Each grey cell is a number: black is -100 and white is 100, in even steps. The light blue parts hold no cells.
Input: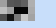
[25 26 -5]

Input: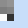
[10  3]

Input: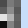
[-41   9 -23]

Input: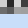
[ 62 -29]

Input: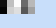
[-89  63]

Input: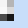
[92 70]

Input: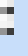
[ 95 -52]

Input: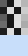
[-26  73  73  34]
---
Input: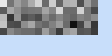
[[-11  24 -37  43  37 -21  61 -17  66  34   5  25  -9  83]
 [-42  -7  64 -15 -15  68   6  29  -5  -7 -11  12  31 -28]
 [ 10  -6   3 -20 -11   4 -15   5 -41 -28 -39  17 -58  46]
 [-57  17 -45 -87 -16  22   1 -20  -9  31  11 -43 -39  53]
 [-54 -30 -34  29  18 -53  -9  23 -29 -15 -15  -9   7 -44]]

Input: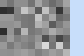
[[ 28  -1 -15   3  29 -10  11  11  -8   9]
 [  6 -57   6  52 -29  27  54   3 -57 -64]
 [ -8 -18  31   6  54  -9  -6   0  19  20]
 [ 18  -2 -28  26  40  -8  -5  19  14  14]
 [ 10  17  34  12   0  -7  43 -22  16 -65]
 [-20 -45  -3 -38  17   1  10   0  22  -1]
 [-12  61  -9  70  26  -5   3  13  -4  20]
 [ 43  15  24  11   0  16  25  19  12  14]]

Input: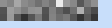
[[ 12  -5 -32   7  19  84 -10   3 -12   1   9  31   3  12]
 [-41 -22  38 -12 -38 -21   0 -35  16  14  -3  12  23 -35]
 [-58 -31 -59 -32  -5 -14   3 -38  -4 -33 -61 -32  21 -38]]

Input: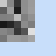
[[ 21  11 -58   6  58]
 [ 22  12 -78  22 -27]
 [ 14   0  45   2   0]
 [ -2  10 -49 -71 -81]
 [ 75 -34 -57  -3   5]
 [ 27  15  19  20  -8]]

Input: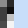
[[-69   9]
 [-89 -51]
 [ 51 -51]
 [ 91 -42]]

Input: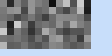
[[-73  59 -36  50  12 -89 -11  -1  16 -25   1 -68   7]
 [-78  45 -11 -44 -23  28 -12 -20  17 -44  18  13  -5]
 [-42  -5   5   6   8 -16 -50 -26  -7 -26 -42 -18  -9]
 [-14   0  30 -18  13 -18  -8 -16 -52  -4  59 -76   4]
 [-14 -34 -33 -48 -29   6  33 -30 -60 -24  -4 -64  57]
 [ 21 -53 -14 -28  24  15 -35 -12 -39 -19  -8 -15  -9]
 [ -5 -23 -31 -18   1   6 -20 -35 -29  -9 -23 -26  42]]

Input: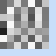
[[ 54 -26  94  -4  70   4 -20]
 [ -5  76 -22  42   1  93 -20]
 [ -4  81 -36  56 -16  60  55]
 [ -1  70 -13  36   7  95 -36]
 [ 25  19  50   7  50  69 -76]
 [  8  71 -29  57 -16  33  94]
 [ 54 -25  93  -4  72   4 -20]]

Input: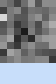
[[  9  10 -33  22 -14 -47 -16  -2]
 [ -3 -19 -13  -9 -36   6  -4 -49]
 [  9 -24  14   0 -32 -30  -6  69]
 [ 34   5 -40  -9 -35 -56 -13 -36]
 [ 11 -12 -34  -2 -79 -42   2 -28]
 [ 24  21   6 -66 -33 -66  27   5]
 [ 23 -14 -13  11  -6 -56 -33  18]
 [-39 -36 -28  -4 -25  11  27 -55]
 [-56   6   4  -4  -7   9  -5 -20]]
